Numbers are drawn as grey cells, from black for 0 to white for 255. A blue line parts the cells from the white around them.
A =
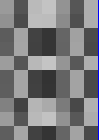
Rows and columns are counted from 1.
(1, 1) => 154
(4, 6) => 163
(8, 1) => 129
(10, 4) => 52
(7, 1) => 94
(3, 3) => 66
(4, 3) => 65
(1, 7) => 174
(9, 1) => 156
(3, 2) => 164
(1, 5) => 147
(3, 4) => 53
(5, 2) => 86
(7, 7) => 73
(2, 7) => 174
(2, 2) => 75
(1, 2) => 83
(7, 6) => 163
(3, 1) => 92
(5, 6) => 88
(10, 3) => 65
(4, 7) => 73
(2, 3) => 189

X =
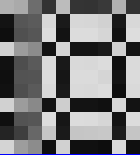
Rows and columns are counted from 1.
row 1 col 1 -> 177
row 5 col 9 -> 14
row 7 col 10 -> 217
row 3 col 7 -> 220
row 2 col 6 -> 215
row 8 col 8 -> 16
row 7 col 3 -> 90
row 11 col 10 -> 16
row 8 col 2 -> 156
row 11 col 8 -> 13
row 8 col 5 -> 206
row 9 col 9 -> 20
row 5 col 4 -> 218
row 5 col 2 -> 78
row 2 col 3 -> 91
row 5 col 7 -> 216
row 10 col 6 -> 197
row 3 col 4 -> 221
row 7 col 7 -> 216
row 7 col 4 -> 217
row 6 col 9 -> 20
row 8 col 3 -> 137
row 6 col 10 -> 219
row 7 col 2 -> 78
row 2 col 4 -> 216
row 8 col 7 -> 19
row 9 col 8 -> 214
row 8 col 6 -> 19
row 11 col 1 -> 212
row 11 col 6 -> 16
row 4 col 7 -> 20
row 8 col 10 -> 19
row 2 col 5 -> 26
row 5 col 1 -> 17
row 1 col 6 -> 52

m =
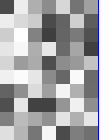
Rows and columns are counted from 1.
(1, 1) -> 75
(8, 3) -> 66
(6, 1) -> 240
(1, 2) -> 237
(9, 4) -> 144
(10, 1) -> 223
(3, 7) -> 81
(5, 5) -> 141
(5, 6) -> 153
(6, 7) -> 107
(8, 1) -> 79
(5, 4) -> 78
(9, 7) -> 230
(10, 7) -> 112
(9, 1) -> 127
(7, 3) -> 219
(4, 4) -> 232
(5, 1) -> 213
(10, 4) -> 245
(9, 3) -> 169
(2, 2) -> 217

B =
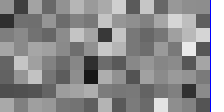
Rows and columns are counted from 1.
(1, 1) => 148
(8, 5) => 119
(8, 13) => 142
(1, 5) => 146
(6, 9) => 145
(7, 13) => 128
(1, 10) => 90
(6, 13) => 154
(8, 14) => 130
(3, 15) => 213
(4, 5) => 138
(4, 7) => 145
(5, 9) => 89
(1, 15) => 141
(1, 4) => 104
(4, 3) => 166
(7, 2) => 80
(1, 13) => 152
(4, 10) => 120
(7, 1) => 78
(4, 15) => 86
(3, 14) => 185
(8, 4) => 152
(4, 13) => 121
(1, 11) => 198
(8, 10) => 123
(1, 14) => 142
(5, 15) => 165
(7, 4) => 100
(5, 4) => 130
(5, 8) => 108
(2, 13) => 214
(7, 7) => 174
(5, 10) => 136
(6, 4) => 118

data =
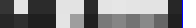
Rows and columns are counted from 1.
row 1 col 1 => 53
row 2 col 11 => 137
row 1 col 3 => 43
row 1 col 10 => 228
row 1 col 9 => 230
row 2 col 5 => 228
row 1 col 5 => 227
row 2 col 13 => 32
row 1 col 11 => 227
